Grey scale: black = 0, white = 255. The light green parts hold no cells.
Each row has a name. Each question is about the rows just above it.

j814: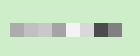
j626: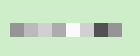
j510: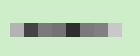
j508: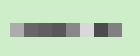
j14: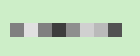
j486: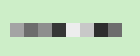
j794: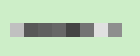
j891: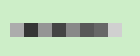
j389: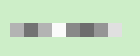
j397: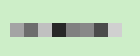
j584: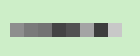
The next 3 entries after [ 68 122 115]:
[ 46 122 128]
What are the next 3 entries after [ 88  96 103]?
[ 68 115 224]
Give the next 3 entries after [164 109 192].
[ 39 128 136]
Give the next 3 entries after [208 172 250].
[208  82 149]

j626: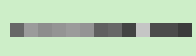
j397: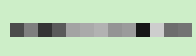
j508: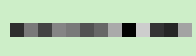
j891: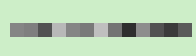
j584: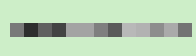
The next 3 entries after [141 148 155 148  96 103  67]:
[197  75  75]
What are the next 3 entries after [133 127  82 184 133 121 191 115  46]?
[141  82  59]
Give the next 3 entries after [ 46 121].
[ 67 133 121]

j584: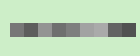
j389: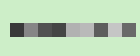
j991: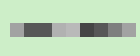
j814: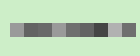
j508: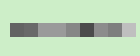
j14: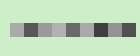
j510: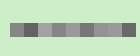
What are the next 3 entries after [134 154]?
[119 147 154]
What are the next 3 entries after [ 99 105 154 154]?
[134  75 140]
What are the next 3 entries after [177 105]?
[170  63 147]
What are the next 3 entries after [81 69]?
[177 185  93]

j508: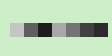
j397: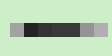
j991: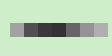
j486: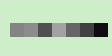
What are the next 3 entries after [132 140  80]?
[162 102  65]
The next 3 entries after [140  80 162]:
[102  65  14]
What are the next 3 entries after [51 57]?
[ 57 148 175]

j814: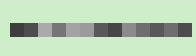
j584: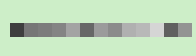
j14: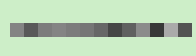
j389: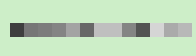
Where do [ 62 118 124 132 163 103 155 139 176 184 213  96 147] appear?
j584
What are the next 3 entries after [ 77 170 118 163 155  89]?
[ 70 139 110]

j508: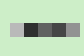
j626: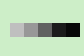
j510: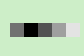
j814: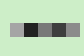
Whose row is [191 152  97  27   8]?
j626
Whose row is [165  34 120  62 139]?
j814
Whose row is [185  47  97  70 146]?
j508

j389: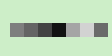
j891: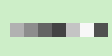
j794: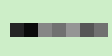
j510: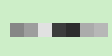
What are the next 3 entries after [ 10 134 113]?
[149  86 113]
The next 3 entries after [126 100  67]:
[ 18 165 210]
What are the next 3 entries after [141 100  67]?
[196 247  80]
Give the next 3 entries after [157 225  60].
[ 45 171 183]
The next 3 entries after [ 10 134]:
[113 149  86]

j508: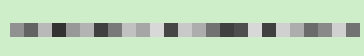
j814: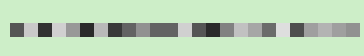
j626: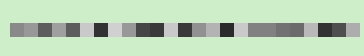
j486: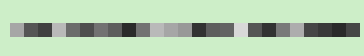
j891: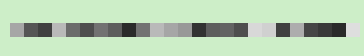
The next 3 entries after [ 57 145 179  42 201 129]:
[129 114 107]
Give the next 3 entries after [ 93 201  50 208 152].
[ 70  57 201]
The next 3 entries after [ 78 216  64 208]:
[173 107 137]
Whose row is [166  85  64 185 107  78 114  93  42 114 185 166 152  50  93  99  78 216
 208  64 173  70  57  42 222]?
j891
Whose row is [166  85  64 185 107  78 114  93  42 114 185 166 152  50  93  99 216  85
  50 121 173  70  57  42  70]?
j486

